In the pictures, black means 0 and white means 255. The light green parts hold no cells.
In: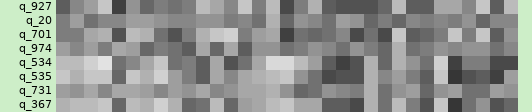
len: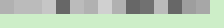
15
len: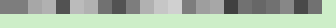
23
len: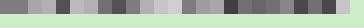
25
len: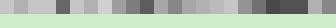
24
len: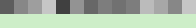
14
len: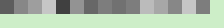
15

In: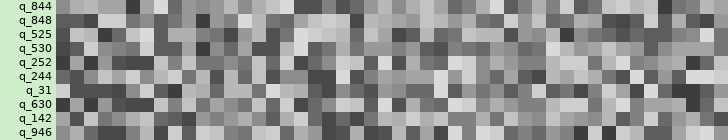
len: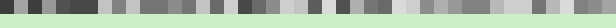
44
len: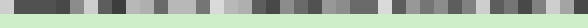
42
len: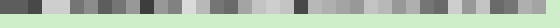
39
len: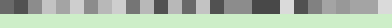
28
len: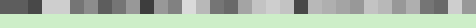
34
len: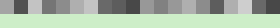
20

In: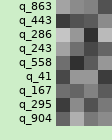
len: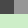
2
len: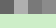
4
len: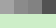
4
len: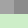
2
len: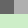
2
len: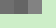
3
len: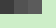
3

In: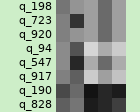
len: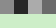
4
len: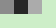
3
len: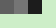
3
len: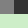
2
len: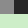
2

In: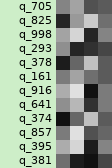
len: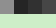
4
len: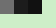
3

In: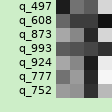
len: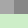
2
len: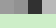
4
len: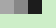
3
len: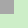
1
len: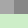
2

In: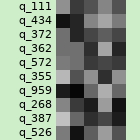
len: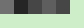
5
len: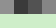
4
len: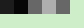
5
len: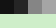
4

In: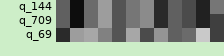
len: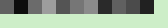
11
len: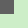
1
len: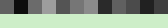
12
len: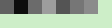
7

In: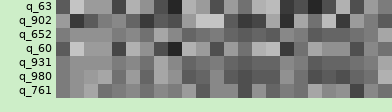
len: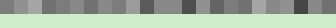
24
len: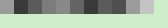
11
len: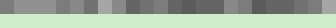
24
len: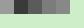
5

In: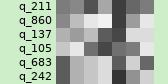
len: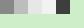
5
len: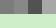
4
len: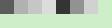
7
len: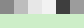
6
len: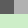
2
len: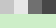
4
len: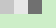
3

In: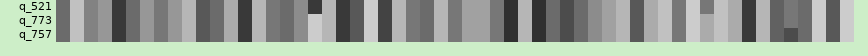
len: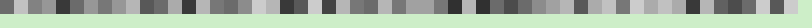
57
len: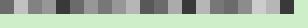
21
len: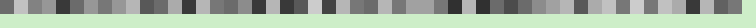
53
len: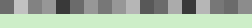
18

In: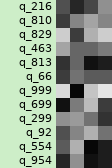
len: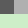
2
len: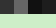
4
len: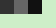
3
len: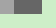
3
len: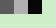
3

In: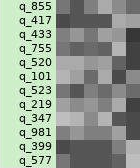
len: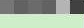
6
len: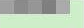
5

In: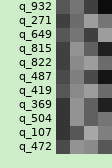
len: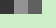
3
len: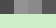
4
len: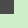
1
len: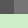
2
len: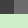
2

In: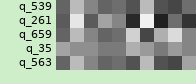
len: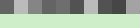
10
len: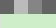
4

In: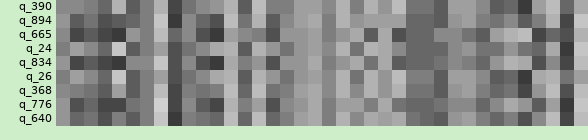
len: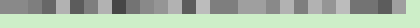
29
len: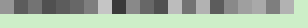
21
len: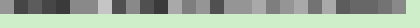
29
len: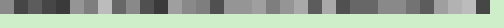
35

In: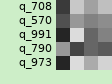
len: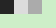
3
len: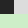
2
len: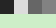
4
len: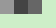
3
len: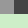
2
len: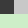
2
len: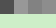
4

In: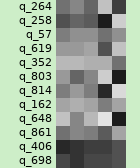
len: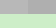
4
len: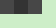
3
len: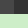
2

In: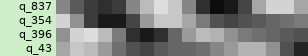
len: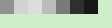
7
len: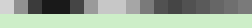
18
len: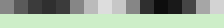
16
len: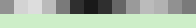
14

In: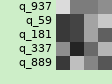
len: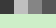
4
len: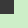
1
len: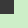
1
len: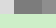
4

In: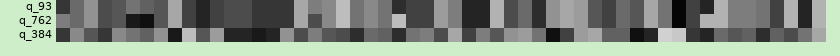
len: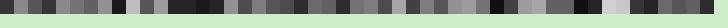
51
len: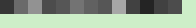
13
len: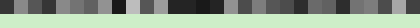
30
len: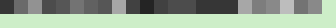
23
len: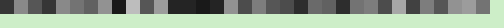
35

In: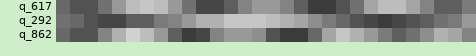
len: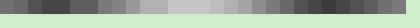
29
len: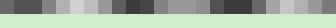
24
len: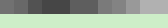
12
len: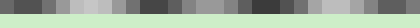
30
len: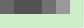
5
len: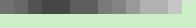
13
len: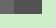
3

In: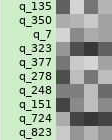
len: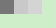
3
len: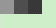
3

